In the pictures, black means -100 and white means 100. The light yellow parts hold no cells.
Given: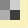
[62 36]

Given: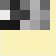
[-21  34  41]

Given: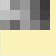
[-55 -19  23]

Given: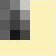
[ 56 -41 -32]

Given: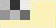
[84 44]

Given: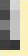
[ 66 -47]

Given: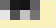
[-24  52]

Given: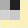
[-74  65]

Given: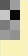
[24 56]
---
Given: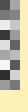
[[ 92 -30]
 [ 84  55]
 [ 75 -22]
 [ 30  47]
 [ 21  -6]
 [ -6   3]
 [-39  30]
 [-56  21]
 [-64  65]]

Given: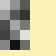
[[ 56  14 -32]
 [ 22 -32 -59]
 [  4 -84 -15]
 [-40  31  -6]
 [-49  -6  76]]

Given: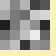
[[ 50   5  41 -50 -33]
 [ 31  -5 -14  59  67]
 [ 23  50 -59  13   5]
 [-14  13  50  84 -23]
 [-77  -5  41  13 -69]]

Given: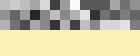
[[ 49  59  49  31  69 -50  22  96 -31 -31 -31  31 -11  14]
 [ 39 -11 -40  31   6 -60  39 -50  49   6  69  69  78  -2]
 [ 14 -21  22 -70   6  49   6  39  78 -60 -11 -31  -2 -21]]

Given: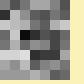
[[ 66  66  74 -63 -54 -54  30]
 [ 57  47  38  -8 -27  38  57]
 [ 30  12  47 -27   2  12  -8]
 [ 20  20  20  38  20 -27 -18]
 [  2 -36  -8  30  30   2 -36]
 [ -8  38 -18  12   2 -45  -8]
 [-18  57 -91 -63 -36 -45 -18]
 [-63  47  12 -27 -36  -8 -27]]

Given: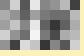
[[ 63  15 -14  91  -5 -42  35  45]
 [ 35  15 -24  25  -5 -14 -14  45]
 [ 25  54   5  81 -24 -58 -24  35]
 [ 15 -50  71  54 -58   5 -32  63]
 [  5  63 -32  81   5  15  45 -50]]
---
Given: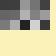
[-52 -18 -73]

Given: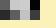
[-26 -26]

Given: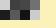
[ 64 -30]

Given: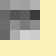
[ 13 -34  -4  60]

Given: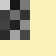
[ 60 -13  12]

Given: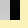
[ 57 -98]

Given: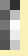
[ 4 49]
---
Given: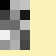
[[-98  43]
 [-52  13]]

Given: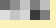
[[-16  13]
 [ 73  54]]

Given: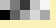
[[ 49  -4]
 [-98 -24]]

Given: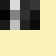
[[-82  71]
 [-97   2]]

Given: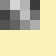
[[  4  66]
 [-49 -10]]

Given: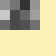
[[ 14 -10]
 [ 56 -43]]

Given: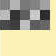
[[  2  41]
 [ 47 -59]]
